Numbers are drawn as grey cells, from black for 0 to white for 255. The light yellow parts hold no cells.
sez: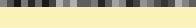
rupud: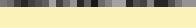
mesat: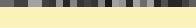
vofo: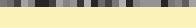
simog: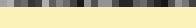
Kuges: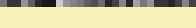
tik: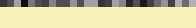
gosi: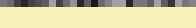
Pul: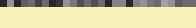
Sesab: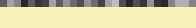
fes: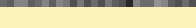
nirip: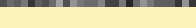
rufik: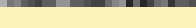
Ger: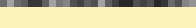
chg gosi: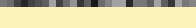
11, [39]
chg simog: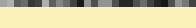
19, [94]
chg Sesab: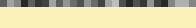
22, [54]
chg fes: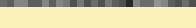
5, [107]
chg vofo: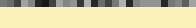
6, [39]

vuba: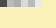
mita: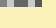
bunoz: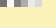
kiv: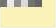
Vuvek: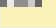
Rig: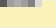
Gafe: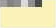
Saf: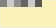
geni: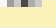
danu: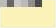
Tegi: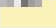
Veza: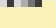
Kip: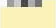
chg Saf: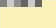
5, [88]
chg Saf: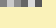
4, [202]
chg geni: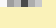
2, [202]
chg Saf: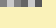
2, [142]
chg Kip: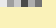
0, [248]

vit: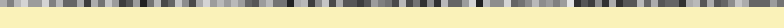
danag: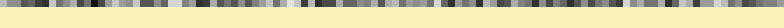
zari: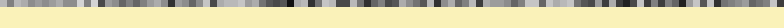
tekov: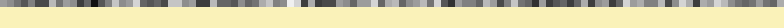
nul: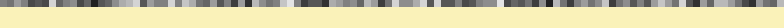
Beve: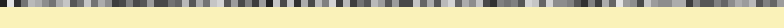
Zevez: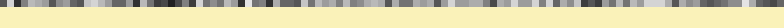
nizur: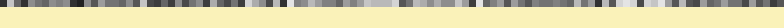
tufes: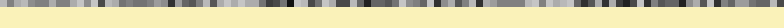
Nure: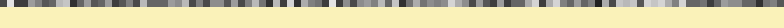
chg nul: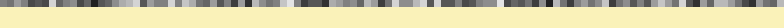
59, [172]
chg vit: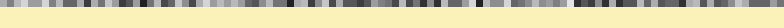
37, [156]
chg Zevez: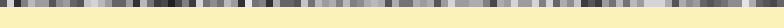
5, [172]
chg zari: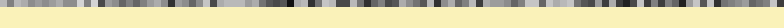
34, [197]
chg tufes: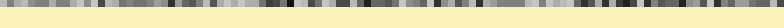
99, [172]

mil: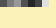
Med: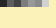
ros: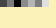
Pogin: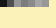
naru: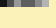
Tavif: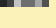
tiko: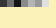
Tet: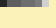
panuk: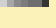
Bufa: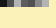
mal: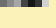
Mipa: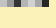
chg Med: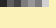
5, [138]
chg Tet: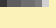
0, [38]
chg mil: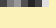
0, [81]
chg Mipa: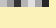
4, [209]
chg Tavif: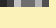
5, [166]
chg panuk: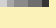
3, [124]

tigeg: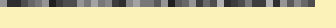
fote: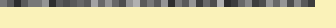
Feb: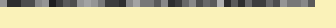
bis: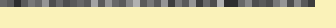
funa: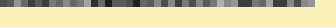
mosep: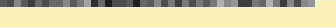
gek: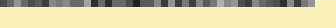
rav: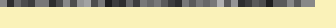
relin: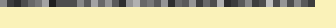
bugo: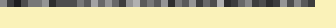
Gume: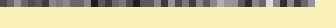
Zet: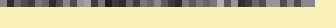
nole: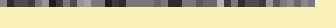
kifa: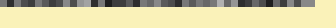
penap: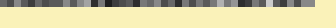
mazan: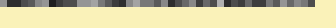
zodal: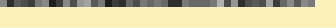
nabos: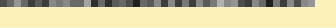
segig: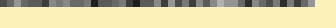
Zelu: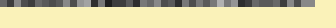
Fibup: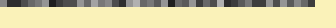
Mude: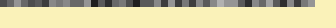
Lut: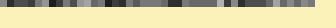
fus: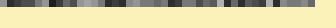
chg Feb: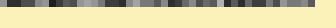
38, [104]
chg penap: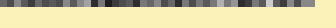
8, [90]

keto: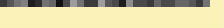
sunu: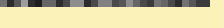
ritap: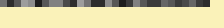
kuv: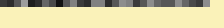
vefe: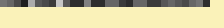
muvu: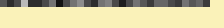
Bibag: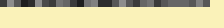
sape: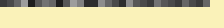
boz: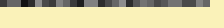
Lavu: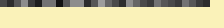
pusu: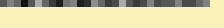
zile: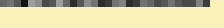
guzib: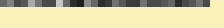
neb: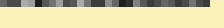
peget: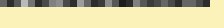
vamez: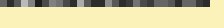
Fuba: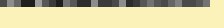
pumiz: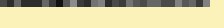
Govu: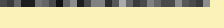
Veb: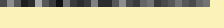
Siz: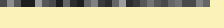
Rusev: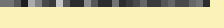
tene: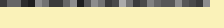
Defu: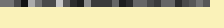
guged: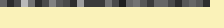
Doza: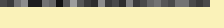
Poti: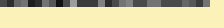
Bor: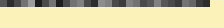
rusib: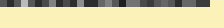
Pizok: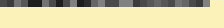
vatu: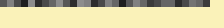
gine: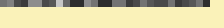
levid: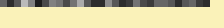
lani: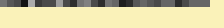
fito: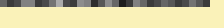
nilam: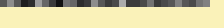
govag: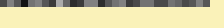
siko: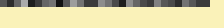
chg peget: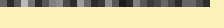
6, [74]
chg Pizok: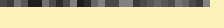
8, [30]
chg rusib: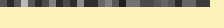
21, [59]

